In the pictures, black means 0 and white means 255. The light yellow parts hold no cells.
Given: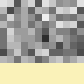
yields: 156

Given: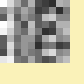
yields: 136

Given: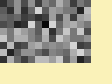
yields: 174

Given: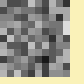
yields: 168

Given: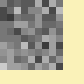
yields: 147
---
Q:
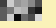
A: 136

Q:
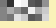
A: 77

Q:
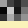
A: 36

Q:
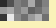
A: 97

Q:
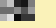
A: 23

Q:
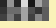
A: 163

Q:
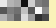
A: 125

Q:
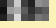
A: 144

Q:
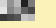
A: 33

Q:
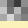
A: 59
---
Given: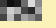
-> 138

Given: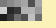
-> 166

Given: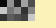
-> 78

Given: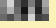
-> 164

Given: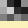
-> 140

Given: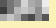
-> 236

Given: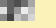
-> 167

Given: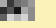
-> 153
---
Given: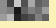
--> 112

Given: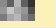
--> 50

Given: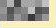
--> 193

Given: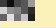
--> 154

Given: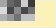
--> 58

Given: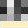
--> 120
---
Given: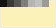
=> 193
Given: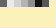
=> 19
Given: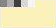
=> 215
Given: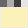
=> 62
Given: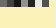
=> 232
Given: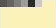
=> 43
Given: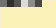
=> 140
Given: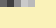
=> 202
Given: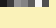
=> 245
